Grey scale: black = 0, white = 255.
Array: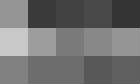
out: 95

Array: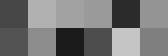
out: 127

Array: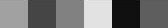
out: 94

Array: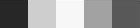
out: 88

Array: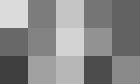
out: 138

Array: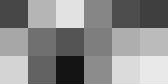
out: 233

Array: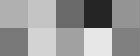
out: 128

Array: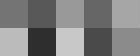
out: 139
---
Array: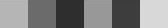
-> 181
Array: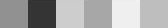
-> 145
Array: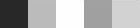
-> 40
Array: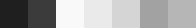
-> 31
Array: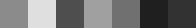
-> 139
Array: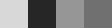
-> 216
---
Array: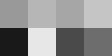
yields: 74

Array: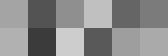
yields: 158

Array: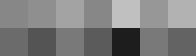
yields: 121

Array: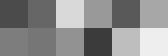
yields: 190

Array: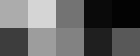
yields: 31

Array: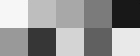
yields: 96
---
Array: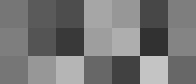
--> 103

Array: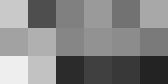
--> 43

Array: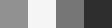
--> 145

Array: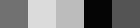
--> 219

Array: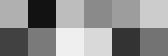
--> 239

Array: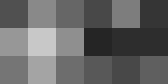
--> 109

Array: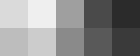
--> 204
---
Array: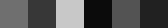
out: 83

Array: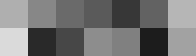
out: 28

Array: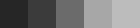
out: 167

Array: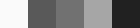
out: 166

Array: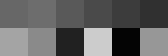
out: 4

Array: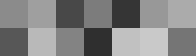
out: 201

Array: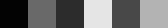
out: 72
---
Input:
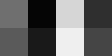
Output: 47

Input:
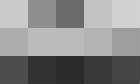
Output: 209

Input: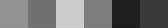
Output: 58

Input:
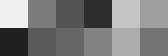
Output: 157

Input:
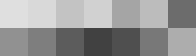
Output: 108

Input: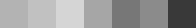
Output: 57

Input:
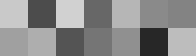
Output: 131

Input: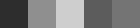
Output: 116

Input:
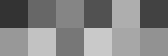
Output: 66
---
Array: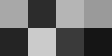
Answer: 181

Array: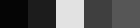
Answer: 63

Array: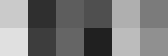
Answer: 175

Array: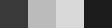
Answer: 216

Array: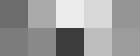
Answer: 216

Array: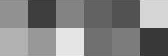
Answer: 82

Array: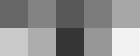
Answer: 124

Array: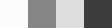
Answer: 222
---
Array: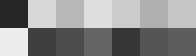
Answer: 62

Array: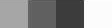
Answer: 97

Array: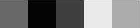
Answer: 5

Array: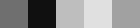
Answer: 16

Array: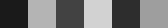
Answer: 180

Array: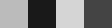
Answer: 25

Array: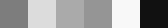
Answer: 220
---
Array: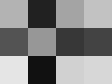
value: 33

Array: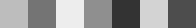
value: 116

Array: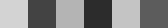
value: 67

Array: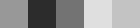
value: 44

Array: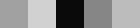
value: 209

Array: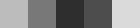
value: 120

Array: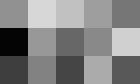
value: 215

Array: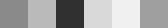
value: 186

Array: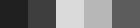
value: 62

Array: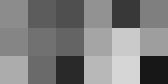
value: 92
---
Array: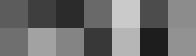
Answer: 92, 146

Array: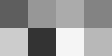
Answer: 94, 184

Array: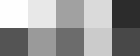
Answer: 254, 72

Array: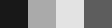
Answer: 24, 93

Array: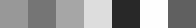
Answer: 152, 96

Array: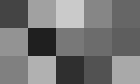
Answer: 68, 169
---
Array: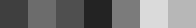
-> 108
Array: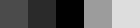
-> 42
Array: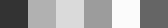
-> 177
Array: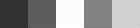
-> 92
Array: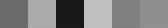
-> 170
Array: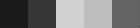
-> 55
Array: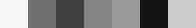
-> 111
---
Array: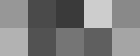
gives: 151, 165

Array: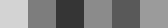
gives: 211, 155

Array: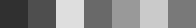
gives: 48, 121

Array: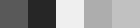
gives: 89, 193

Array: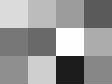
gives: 219, 135

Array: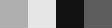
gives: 175, 93

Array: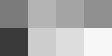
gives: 123, 247

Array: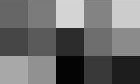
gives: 102, 29

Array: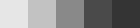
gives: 230, 52
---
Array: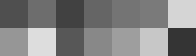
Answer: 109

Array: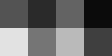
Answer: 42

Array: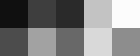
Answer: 62

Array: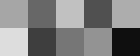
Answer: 103

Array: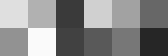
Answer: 177

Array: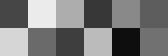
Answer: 235

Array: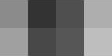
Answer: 51

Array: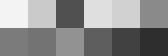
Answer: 202

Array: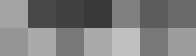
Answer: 72
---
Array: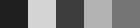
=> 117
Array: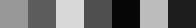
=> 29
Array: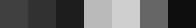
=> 14
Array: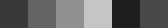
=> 72
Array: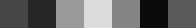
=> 91
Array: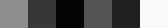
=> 249
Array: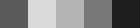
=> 30
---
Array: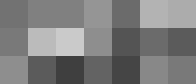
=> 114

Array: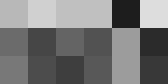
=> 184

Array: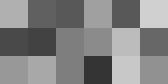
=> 176

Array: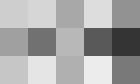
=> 206

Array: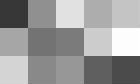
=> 55

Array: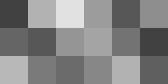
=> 65
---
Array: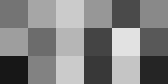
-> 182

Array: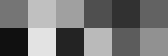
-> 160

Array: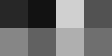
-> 208

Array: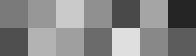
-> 202

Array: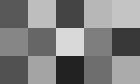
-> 217

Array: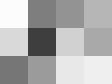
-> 209
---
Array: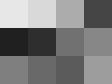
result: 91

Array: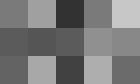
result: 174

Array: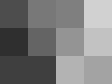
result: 179

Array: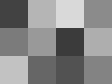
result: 82

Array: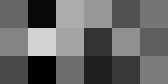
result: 57

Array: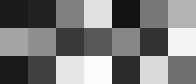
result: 218
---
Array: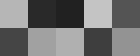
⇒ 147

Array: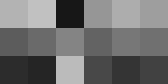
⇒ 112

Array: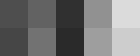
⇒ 205

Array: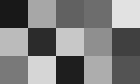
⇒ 64

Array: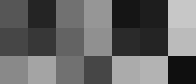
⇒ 187

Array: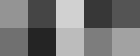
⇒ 162

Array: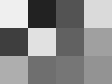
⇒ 160

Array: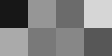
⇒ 87
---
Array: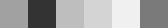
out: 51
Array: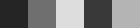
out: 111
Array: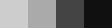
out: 170
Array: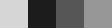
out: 28
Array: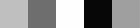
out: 110
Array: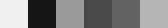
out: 22
